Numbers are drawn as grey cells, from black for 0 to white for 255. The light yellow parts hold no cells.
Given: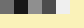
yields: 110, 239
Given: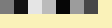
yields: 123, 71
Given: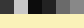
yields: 54, 136
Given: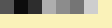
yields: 84, 206
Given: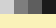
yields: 210, 27
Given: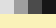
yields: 223, 23
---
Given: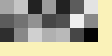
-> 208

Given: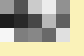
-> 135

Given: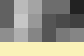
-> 133

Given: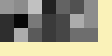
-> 90

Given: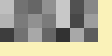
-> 168

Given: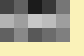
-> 88

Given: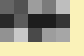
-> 73

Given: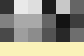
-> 140

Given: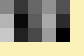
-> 72
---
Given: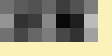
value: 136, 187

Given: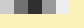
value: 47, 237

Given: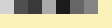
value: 170, 211

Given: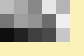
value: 147, 239

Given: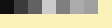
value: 203, 203

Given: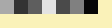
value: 227, 227

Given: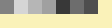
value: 160, 213

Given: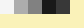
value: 129, 245
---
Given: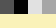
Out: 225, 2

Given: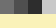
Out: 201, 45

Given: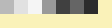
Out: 245, 44

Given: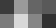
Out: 216, 49

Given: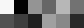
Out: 247, 2

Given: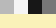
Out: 245, 23
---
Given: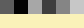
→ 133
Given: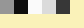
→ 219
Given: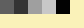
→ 200
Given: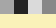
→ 218
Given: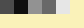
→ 104
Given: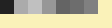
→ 109
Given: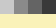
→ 100
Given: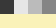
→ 187
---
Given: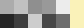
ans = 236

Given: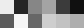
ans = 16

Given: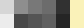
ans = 49

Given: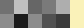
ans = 174

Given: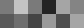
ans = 132

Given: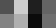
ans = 100
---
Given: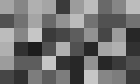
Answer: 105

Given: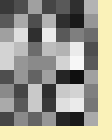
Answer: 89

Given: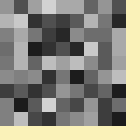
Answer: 100

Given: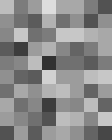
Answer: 168

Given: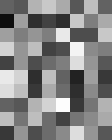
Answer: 87

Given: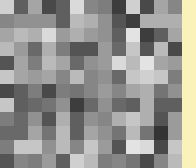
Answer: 73
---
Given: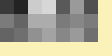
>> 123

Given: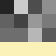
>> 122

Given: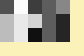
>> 37

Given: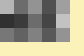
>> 194

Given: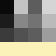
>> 186

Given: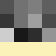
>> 74

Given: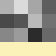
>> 114

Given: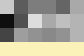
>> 180

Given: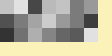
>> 61
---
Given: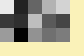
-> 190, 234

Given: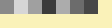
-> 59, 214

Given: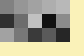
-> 193, 193

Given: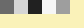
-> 33, 246

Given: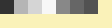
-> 247, 247

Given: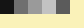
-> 154, 194

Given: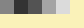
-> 83, 219

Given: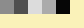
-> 220, 220

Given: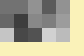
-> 136, 209

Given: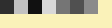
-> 216, 216
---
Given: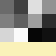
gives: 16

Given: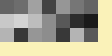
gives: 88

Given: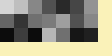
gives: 32

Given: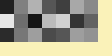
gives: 146

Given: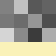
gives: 172

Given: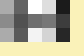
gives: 39

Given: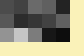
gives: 13

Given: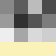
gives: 206
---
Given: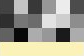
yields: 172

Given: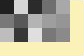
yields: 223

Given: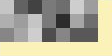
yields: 206

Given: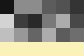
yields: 101

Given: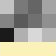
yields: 216

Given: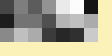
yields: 171
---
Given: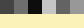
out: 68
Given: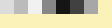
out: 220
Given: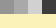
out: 148
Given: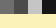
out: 110
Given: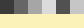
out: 58
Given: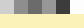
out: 207
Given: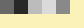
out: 104
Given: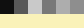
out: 15
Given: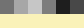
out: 114
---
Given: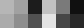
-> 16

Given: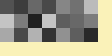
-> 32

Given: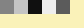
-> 16

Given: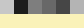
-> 28

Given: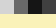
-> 21

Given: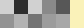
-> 45
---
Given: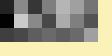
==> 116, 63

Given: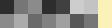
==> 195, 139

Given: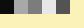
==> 83, 12

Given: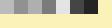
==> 36, 187

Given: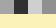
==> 144, 165

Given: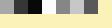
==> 89, 167

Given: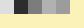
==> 156, 222

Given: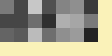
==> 58, 100

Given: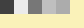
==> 172, 64

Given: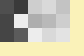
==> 195, 69
